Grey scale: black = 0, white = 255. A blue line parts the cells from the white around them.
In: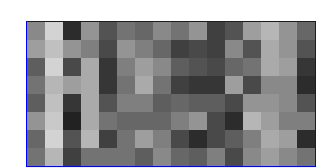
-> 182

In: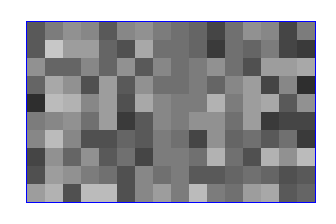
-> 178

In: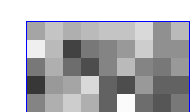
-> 175

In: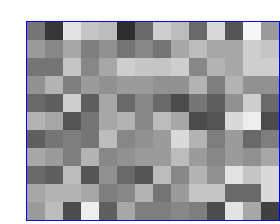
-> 188

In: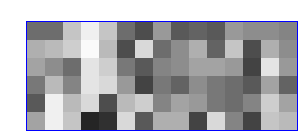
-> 240

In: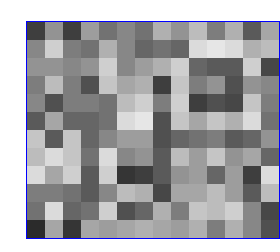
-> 166
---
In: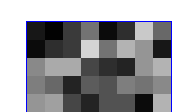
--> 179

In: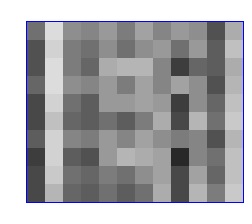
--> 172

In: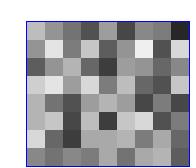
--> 136

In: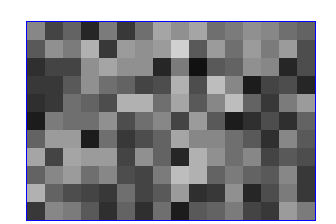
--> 77

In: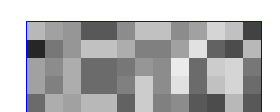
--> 119

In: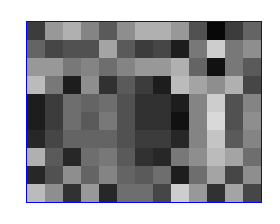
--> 90

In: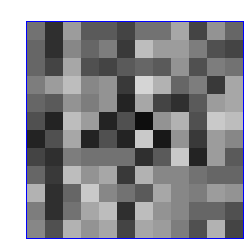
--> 114
